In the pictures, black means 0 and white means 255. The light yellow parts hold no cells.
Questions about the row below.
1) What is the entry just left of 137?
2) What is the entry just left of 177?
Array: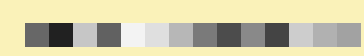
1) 76
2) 205

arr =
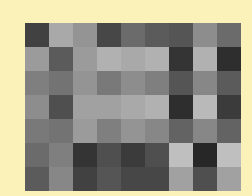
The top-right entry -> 107
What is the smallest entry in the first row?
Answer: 65
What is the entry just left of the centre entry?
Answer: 161
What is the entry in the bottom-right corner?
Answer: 161
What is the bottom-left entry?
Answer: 91
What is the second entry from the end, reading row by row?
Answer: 79
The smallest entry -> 39
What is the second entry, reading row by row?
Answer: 169
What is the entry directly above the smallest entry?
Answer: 135
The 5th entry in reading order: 107
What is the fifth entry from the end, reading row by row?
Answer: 71
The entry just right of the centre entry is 177
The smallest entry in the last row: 65
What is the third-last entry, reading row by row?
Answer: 161
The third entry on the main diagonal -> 148
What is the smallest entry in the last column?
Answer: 46
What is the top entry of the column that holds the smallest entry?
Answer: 141
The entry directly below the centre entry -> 148
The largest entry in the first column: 155
